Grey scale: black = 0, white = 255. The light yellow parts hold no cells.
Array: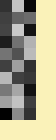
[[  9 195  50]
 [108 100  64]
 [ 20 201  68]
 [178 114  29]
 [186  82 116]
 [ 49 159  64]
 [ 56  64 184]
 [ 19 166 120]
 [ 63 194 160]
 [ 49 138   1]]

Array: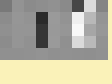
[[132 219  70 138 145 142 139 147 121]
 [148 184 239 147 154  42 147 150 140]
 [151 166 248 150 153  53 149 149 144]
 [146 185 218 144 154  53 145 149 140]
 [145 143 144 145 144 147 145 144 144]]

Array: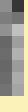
[[ 54 142]
 [115 125]
 [192 145]
 [158 103]
 [177 108]
 [155 103]
 [171 108]
 [164 115]]

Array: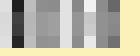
[[104 140 241 135 226 140 142 189  31 223]
 [139 145 198 149 226 159 154 182  66 217]
 [136 145 203 148 226 159 154 183  61 219]
 [113 141 233 140 226 148 146 189  38 223]]

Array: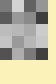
[[150  98 211 122]
 [ 62 138 153  91]
 [204 170 183 188]
 [199 182 154 196]
 [ 64 122 173  82]]

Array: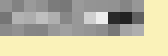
[[151 133 146 147 148 154 120 123 145 154 130 148]
 [ 96  33  41 237 207 152 135 175 191 173 178 117]
 [174 164 119 141 148 152 160 152 132 133 145 138]]

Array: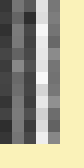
[[119 226  89 117  55]
 [125 221  46 101  62]
 [116 246  71 123  49]
 [104 233  66 121  59]
 [139 230  73  99  70]
 [117 227  82 136  60]
 [114 248  68 105  69]
 [119 212  70 110  67]
 [144 231  63 120  53]
 [109 208  80 123  67]
 [ 98 219  60 122  46]
 [135 238  72 117  54]]

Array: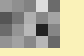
[[107 220 130 143 156]
 [164 135 175 117  85]
 [134  34 185 148 107]
 [104 183 136 162 147]]

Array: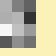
[[ 98 127 178]
 [ 51 181 174]
 [154 192 246]
 [112 142  88]]
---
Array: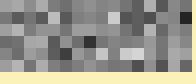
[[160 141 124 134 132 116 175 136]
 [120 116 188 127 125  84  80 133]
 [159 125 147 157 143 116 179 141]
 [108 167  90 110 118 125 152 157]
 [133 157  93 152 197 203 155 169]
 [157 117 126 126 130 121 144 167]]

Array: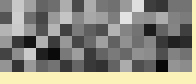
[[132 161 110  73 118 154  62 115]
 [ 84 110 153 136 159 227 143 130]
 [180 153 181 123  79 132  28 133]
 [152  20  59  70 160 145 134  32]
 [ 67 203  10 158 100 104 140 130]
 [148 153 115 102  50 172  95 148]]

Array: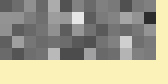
[[ 92 144 172 130 128  80 128]
 [147 125 157 231 123 166  44]
 [145 105 145 150  90 106 148]
 [ 95 118 113  89 115 207 121]
 [106 110 185  76 105 180 123]]

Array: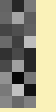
[[100 121]
 [103  93]
 [ 68  97]
 [106 189]
 [ 49  38]
 [ 73  38]
 [146 117]
 [121  18]
 [135 128]]

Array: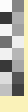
[[252]
 [ 56]
 [245]
 [112]
 [241]
 [ 56]
 [220]
 [192]]

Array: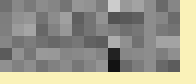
[[112 122 133 150 125 153 141 134]
 [126 150 140  95 147  89 141 107]
 [127 165 130 101 134 112 141 115]
 [134 125 104 119  93 144 141 163]
 [ 91 119 152 137 131 135 141 143]
 [144 141 129 119 148 106 141  92]]
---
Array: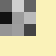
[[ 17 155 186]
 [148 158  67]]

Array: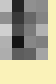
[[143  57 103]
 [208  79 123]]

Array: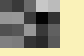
[[150 152  58]
 [ 80  86 151]]

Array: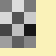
[[216  84 202]
 [ 69 192  23]]

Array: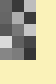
[[102 174  59]
 [ 87 119 198]]

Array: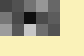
[[119  73  14]
 [156  87 198]]

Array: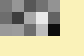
[[109  61 169]
 [153 156 109]]

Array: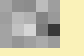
[[158 185 177]
 [163 193 213]]
